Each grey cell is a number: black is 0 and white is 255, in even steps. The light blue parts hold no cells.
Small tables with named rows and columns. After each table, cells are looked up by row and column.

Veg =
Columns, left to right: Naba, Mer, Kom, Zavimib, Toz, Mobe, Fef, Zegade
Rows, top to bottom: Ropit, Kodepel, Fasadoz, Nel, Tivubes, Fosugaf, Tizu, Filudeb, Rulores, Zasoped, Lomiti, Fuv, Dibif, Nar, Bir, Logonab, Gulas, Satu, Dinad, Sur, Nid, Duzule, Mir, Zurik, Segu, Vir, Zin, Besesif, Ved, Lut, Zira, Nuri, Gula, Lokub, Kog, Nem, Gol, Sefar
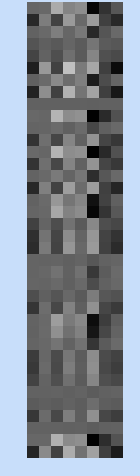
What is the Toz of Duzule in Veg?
100
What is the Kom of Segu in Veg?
85
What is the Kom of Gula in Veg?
99
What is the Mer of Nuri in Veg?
99
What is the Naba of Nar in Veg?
51
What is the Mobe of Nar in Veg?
147
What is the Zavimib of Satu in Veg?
130
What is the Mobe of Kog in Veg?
144
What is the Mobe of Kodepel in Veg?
155
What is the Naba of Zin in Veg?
99
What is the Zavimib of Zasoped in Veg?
140
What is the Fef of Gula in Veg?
97

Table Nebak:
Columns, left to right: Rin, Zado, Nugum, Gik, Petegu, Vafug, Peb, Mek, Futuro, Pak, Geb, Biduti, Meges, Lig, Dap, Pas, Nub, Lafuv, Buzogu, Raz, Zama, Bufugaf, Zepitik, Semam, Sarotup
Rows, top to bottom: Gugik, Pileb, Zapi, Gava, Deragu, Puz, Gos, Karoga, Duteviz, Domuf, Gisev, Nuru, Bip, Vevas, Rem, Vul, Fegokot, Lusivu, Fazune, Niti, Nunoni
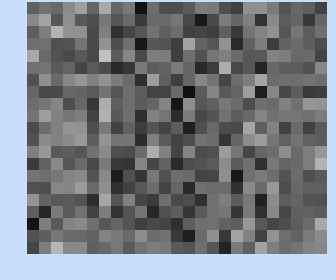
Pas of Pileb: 74
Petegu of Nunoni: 137
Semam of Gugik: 94
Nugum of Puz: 90
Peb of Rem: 137
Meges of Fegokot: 73
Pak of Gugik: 17

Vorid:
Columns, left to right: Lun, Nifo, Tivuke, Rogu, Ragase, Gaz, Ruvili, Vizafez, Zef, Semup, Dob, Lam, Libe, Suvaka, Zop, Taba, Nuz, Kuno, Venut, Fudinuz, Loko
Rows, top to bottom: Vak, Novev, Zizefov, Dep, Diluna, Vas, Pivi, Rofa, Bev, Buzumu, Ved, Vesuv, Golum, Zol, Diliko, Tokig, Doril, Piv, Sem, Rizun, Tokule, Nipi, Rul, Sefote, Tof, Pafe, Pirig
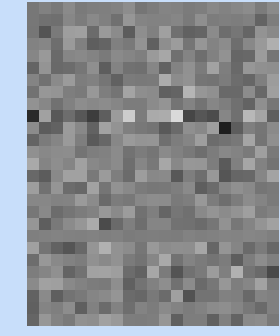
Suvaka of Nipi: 131
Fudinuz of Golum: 159
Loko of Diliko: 163
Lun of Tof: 98
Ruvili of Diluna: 122
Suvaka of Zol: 151
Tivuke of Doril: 130
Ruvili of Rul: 163
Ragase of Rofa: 122
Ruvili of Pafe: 107
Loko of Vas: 142
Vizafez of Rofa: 116
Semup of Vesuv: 148
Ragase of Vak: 122
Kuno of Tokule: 133
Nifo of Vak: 129
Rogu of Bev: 129
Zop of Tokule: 166
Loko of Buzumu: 94
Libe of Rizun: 124

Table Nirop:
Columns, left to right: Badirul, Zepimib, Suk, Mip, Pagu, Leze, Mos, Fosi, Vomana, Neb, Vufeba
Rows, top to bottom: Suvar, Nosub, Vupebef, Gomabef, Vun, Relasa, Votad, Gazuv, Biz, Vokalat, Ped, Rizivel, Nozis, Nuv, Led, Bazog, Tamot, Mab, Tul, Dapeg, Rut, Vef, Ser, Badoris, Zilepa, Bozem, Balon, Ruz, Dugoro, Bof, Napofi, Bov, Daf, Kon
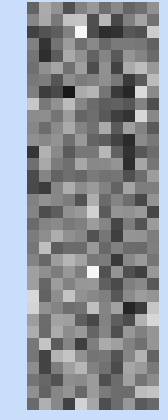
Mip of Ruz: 140
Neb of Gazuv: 218
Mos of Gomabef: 104
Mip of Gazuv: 24
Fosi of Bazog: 99
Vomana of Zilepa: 138
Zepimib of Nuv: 168
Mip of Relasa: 112
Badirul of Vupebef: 66
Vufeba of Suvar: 145
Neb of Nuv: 166
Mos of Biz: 93

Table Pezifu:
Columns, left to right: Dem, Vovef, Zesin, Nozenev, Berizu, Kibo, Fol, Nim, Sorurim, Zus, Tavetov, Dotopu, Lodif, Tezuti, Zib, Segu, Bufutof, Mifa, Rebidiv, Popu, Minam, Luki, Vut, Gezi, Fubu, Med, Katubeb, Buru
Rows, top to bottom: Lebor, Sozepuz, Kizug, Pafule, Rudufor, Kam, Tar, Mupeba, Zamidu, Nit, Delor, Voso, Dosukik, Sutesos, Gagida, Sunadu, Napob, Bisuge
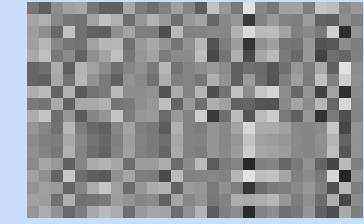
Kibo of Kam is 161
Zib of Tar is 119
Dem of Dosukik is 143
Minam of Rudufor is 185
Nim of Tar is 97
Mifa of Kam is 96

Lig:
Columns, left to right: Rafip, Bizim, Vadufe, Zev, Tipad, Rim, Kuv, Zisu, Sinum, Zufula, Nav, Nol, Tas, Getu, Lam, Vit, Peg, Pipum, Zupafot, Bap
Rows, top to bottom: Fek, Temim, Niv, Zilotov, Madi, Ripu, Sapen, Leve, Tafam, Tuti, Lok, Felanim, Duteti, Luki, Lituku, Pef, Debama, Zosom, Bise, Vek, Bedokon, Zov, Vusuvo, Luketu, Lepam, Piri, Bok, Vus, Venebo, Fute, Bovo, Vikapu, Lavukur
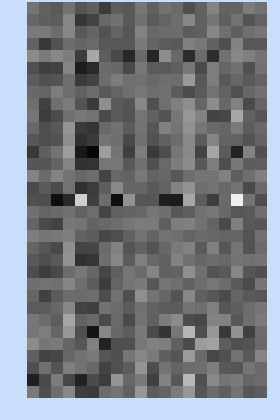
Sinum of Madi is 40
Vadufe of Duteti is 115
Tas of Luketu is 111
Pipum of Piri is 95
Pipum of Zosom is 87
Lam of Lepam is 95
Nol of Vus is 52
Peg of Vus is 57
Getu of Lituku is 110
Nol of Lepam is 102
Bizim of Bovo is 112
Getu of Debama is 166
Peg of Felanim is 99
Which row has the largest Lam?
Venebo

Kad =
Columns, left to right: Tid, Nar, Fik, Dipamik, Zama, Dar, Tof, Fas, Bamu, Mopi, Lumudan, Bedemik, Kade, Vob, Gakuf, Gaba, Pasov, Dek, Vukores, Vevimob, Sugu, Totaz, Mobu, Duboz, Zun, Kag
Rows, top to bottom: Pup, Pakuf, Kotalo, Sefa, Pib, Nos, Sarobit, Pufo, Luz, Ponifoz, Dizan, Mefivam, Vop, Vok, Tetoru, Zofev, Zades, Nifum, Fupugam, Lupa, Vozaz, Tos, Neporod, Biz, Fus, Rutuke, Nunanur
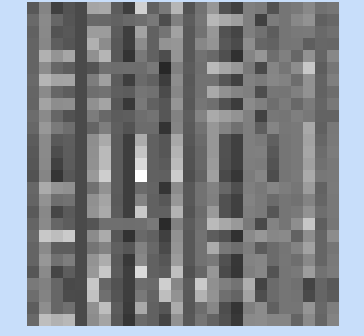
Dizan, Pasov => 131
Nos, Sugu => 133
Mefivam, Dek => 64
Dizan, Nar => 152
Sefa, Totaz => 117
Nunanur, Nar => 190
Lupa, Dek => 49
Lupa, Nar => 200

